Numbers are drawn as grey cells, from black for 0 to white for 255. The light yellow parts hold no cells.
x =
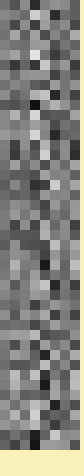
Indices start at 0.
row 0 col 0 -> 113
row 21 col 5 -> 122
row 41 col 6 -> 88
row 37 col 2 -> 113
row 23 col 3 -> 83
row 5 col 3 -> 226
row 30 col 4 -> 115
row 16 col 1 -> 158
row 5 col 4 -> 112
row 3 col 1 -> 166
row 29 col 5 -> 77
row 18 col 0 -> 92
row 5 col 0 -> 142
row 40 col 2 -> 146
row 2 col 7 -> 71
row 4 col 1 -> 114
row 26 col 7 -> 191
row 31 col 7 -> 66
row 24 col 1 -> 143
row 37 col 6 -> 88
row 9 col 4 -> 193
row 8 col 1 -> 134
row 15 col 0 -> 122
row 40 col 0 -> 151
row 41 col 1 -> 179
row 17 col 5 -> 129
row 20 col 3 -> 102
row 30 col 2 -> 126
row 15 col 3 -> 89
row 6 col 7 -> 59
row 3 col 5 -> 133
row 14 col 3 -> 73
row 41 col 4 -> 73
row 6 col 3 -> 54
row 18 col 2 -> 102
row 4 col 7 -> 98
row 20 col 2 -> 132
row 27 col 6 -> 103
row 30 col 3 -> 63

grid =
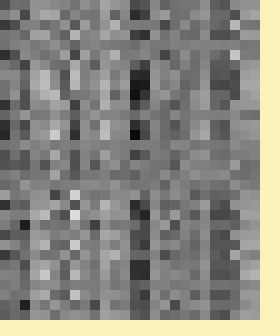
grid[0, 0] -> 77
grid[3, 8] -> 130
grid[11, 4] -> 122
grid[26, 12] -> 133
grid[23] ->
[72, 93, 91, 153, 149, 124, 133, 126, 149, 108, 166, 158, 137, 77, 73, 139, 96, 105, 129, 108, 141, 83, 73, 145, 154, 156]
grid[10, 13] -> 57
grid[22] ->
[125, 104, 30, 140, 112, 117, 112, 149, 115, 64, 140, 118, 122, 107, 73, 135, 152, 79, 132, 124, 134, 104, 107, 96, 136, 147]
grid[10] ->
[49, 108, 80, 139, 136, 162, 156, 64, 141, 116, 176, 142, 142, 57, 93, 133, 108, 85, 111, 139, 155, 102, 86, 147, 150, 151]
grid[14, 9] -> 129
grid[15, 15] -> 124
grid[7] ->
[136, 137, 106, 162, 185, 137, 81, 187, 125, 140, 159, 121, 142, 43, 40, 147, 130, 142, 109, 110, 141, 84, 86, 73, 157, 161]
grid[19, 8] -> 126
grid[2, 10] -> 146
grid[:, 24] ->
[146, 153, 119, 155, 118, 123, 147, 157, 167, 151, 150, 113, 149, 142, 128, 123, 107, 108, 125, 148, 149, 161, 136, 154, 165, 136, 152, 168, 133, 152, 138, 158]
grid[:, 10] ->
[164, 156, 146, 165, 124, 145, 149, 159, 179, 166, 176, 132, 182, 189, 124, 159, 132, 125, 132, 119, 180, 158, 140, 166, 146, 165, 162, 153, 138, 145, 153, 159]
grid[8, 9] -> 145
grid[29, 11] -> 143
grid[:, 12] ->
[140, 134, 122, 148, 117, 121, 132, 142, 155, 134, 142, 122, 139, 135, 122, 124, 109, 109, 127, 136, 137, 147, 122, 137, 145, 141, 133, 136, 126, 134, 122, 146]
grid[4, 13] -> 109
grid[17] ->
[118, 128, 109, 118, 119, 162, 111, 88, 119, 120, 125, 105, 109, 96, 118, 116, 137, 116, 127, 143, 132, 133, 137, 112, 108, 117]
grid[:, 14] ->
[84, 63, 121, 48, 127, 134, 63, 40, 27, 52, 93, 129, 79, 71, 124, 88, 124, 118, 118, 98, 73, 37, 73, 73, 59, 99, 48, 45, 97, 58, 78, 82]
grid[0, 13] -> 73
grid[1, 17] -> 111
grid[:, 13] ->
[73, 43, 123, 62, 109, 123, 94, 43, 24, 17, 57, 106, 46, 10, 119, 65, 131, 96, 116, 144, 42, 63, 107, 77, 81, 101, 48, 49, 89, 84, 81, 93]
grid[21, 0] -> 136
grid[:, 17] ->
[113, 111, 110, 130, 128, 109, 104, 142, 135, 118, 85, 132, 85, 98, 132, 99, 86, 116, 134, 139, 100, 153, 79, 105, 136, 104, 115, 136, 120, 140, 73, 109]
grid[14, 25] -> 129
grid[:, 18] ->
[116, 113, 136, 106, 125, 139, 127, 109, 99, 108, 111, 117, 114, 109, 131, 117, 139, 127, 123, 127, 119, 113, 132, 129, 117, 115, 121, 129, 121, 129, 129, 118]
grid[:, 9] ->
[128, 116, 118, 135, 132, 120, 93, 140, 145, 131, 116, 147, 113, 136, 129, 117, 87, 120, 139, 116, 123, 143, 64, 108, 123, 125, 113, 121, 122, 124, 73, 114]
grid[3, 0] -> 116

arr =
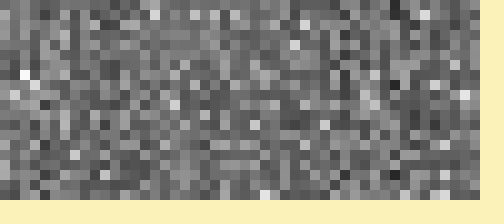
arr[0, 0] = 106
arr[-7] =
[131, 130, 114, 89, 130, 95, 157, 84, 112, 96, 121, 119, 83, 118, 97, 124, 103, 133, 115, 110, 123, 102, 95, 108, 94, 93, 111, 117, 144, 140, 109, 121, 92, 135, 126, 146, 75, 153, 80, 131, 80, 152, 125, 96, 91, 145, 122, 144]
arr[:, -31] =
[103, 134, 117, 130, 114, 124, 94, 173, 115, 134, 207, 127, 104, 133, 127, 104, 119, 140, 108, 126]
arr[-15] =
[96, 91, 134, 85, 156, 147, 94, 88, 119, 93, 125, 113, 107, 107, 144, 102, 134, 124, 124, 130, 111, 125, 145, 112, 98, 114, 83, 90, 134, 124, 143, 130, 82, 123, 58, 90, 104, 138, 79, 123, 100, 133, 138, 104, 145, 114, 108, 141]
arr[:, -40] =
[114, 141, 141, 127, 135, 119, 125, 80, 129, 92, 110, 81, 86, 112, 135, 107, 106, 128, 83, 86]
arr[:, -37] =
[71, 112, 71, 102, 118, 113, 72, 73, 105, 115, 71, 121, 122, 119, 120, 98, 123, 122, 76, 93]
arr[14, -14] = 135
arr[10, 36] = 157
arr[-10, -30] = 89
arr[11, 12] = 158
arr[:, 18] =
[97, 107, 109, 130, 112, 124, 170, 98, 97, 83, 89, 96, 165, 115, 110, 130, 139, 145, 147, 112]
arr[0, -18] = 93
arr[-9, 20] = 179
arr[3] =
[150, 107, 151, 92, 117, 143, 178, 83, 127, 93, 99, 102, 90, 111, 132, 110, 125, 130, 130, 109, 141, 130, 109, 100, 88, 93, 106, 110, 113, 81, 94, 133, 86, 152, 57, 96, 83, 131, 126, 154, 80, 149, 123, 70, 101, 121, 107, 98]
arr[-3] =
[169, 125, 137, 132, 63, 90, 164, 133, 128, 70, 193, 122, 96, 88, 78, 116, 96, 140, 145, 138, 89, 109, 109, 116, 97, 117, 98, 85, 143, 84, 89, 152, 108, 148, 54, 116, 114, 157, 80, 39, 83, 152, 147, 103, 204, 110, 130, 118]
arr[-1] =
[88, 75, 136, 157, 63, 135, 128, 124, 86, 119, 111, 93, 160, 125, 98, 125, 93, 126, 112, 103, 79, 100, 165, 98, 91, 104, 228, 154, 82, 92, 84, 94, 75, 162, 118, 153, 127, 121, 127, 103, 194, 129, 86, 184, 216, 90, 95, 86]
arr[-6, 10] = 78
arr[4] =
[121, 115, 114, 91, 155, 91, 159, 83, 135, 149, 97, 118, 154, 135, 95, 110, 98, 114, 112, 111, 129, 151, 88, 130, 105, 94, 117, 101, 125, 210, 102, 102, 79, 158, 114, 151, 79, 126, 86, 120, 92, 69, 119, 76, 86, 136, 102, 142]
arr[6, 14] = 123
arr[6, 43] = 86
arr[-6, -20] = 89
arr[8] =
[140, 124, 130, 216, 119, 97, 88, 135, 129, 102, 143, 105, 161, 115, 87, 117, 86, 115, 97, 176, 83, 123, 82, 170, 132, 106, 156, 101, 122, 149, 99, 111, 86, 148, 65, 109, 142, 123, 79, 39, 164, 72, 118, 207, 145, 77, 106, 100]
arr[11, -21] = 120
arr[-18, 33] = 133
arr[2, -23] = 105
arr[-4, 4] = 106
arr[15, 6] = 99
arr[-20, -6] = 97
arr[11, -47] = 120
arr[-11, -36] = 77
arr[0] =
[106, 118, 134, 103, 89, 96, 117, 113, 114, 100, 104, 71, 102, 85, 149, 166, 114, 103, 97, 115, 109, 107, 124, 111, 114, 102, 132, 117, 138, 82, 93, 93, 92, 70, 130, 134, 81, 112, 132, 44, 120, 142, 97, 128, 100, 84, 117, 138]
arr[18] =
[106, 84, 132, 75, 140, 146, 106, 110, 83, 88, 90, 76, 79, 85, 148, 121, 97, 108, 147, 100, 117, 82, 156, 102, 89, 136, 117, 96, 142, 95, 100, 110, 131, 71, 131, 146, 85, 141, 107, 120, 93, 146, 107, 85, 111, 96, 107, 145]

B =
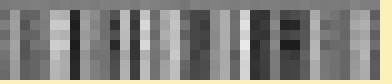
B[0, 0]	121
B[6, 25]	52
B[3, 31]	169
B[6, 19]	72
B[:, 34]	[122, 102, 105, 103, 107, 103, 103, 102]
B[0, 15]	128
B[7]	[105, 156, 96, 101, 119, 181, 171, 40, 153, 126, 117, 79, 177, 61, 188, 114, 162, 190, 97, 73, 78, 144, 171, 101, 212, 49, 62, 122, 67, 69, 94, 171, 120, 113, 102, 155, 171, 91]
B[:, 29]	[123, 76, 39, 74, 30, 57, 68, 69]
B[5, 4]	107
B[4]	[126, 163, 85, 116, 119, 205, 201, 28, 162, 123, 118, 40, 184, 51, 215, 120, 161, 194, 118, 72, 63, 139, 174, 109, 233, 40, 67, 135, 29, 30, 87, 181, 99, 106, 107, 166, 176, 110]
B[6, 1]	156
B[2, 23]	112
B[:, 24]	[129, 207, 225, 208, 233, 215, 210, 212]
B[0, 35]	132
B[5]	[115, 161, 86, 101, 107, 192, 170, 36, 149, 115, 116, 71, 166, 53, 175, 116, 143, 200, 118, 64, 80, 146, 169, 90, 215, 47, 65, 123, 63, 57, 98, 182, 117, 113, 103, 148, 181, 87]
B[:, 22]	[127, 172, 173, 172, 174, 169, 169, 171]
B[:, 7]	[124, 40, 30, 39, 28, 36, 40, 40]
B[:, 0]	[121, 105, 126, 107, 126, 115, 109, 105]
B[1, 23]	109
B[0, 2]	124
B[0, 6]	126
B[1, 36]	166
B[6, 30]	92
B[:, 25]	[122, 54, 48, 54, 40, 47, 52, 49]
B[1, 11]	83
